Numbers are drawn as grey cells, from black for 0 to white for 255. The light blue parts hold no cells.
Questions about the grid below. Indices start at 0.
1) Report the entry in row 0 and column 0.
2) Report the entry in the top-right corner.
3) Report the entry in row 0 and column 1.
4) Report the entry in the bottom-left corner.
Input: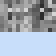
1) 154
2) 87
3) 112
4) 125

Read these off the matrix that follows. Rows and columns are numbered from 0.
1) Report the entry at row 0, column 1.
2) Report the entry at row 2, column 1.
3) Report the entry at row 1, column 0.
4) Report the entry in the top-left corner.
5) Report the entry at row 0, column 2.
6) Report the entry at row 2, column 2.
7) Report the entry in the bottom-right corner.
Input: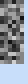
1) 88
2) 148
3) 100
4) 45
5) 116
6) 100
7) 132

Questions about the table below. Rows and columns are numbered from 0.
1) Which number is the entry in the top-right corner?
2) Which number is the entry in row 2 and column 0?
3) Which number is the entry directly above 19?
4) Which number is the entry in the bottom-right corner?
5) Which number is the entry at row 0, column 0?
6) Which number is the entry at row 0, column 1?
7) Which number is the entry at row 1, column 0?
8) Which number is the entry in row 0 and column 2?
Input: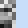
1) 147
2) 80
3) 120
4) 218
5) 120
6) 234
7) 234
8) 133

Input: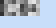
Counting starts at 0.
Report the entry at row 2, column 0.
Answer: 77
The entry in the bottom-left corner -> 49
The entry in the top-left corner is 49
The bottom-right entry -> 185
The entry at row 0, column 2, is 131
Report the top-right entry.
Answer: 172
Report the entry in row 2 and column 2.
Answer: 212
